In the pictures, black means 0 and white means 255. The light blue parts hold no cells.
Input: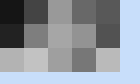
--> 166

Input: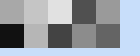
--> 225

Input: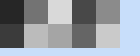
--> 217

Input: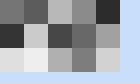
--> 71

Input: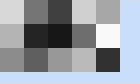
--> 23

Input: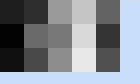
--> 120
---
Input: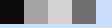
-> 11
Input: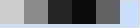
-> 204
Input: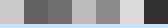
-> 201
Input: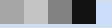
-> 167
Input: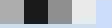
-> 172
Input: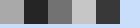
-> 169
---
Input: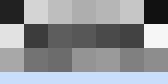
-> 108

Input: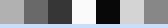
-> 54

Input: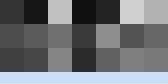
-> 133

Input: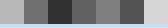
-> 50

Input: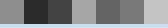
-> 66

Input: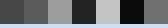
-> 155

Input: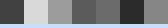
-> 156

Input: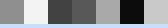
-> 66

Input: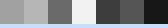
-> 106

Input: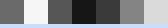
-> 86
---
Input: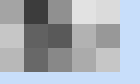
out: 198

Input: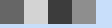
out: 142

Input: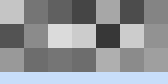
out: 159

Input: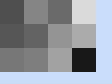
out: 24

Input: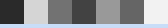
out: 242

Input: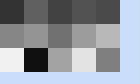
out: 127

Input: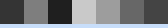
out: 68
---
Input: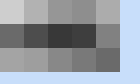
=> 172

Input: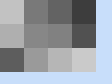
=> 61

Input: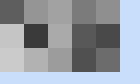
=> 143

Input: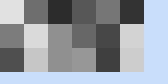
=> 51

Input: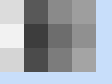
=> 158

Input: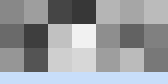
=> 187
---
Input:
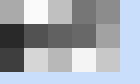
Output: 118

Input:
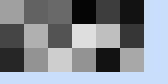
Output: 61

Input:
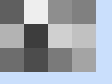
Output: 141

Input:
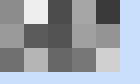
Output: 166

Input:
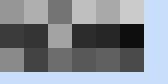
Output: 169

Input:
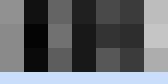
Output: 59

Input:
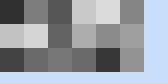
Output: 219

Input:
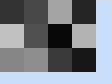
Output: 164

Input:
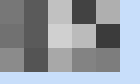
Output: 66
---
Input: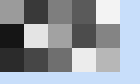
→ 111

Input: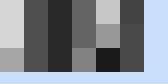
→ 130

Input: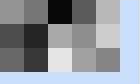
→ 228

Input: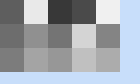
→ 151

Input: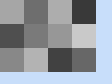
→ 179

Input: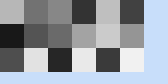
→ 233

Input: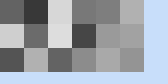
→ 140

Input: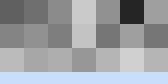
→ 181

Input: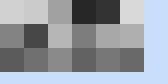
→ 98

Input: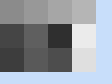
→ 89
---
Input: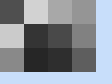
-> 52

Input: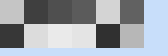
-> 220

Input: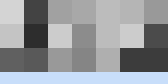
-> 45

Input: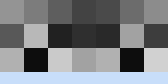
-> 184

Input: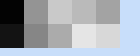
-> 134

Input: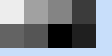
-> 85

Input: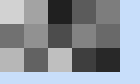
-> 145

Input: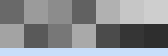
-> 89

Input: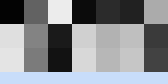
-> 131
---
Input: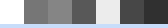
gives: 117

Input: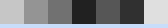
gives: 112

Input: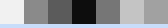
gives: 139

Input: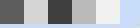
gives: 184

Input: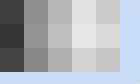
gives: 182

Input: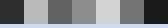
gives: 117

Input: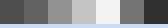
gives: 117

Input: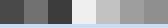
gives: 142
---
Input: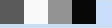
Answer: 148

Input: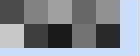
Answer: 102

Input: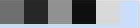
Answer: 16

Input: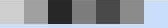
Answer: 72

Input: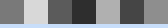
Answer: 69

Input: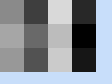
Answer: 217
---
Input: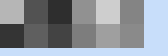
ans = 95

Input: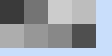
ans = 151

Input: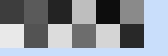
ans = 82

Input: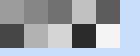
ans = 177

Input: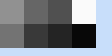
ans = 57

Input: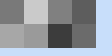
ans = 154
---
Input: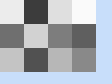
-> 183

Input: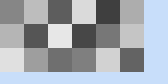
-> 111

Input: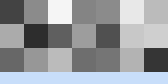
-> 187

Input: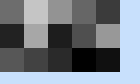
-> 42

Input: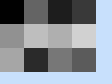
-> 118

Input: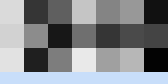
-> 125

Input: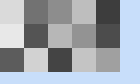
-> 68

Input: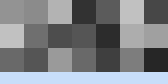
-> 154

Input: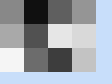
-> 61

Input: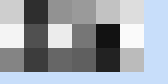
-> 102
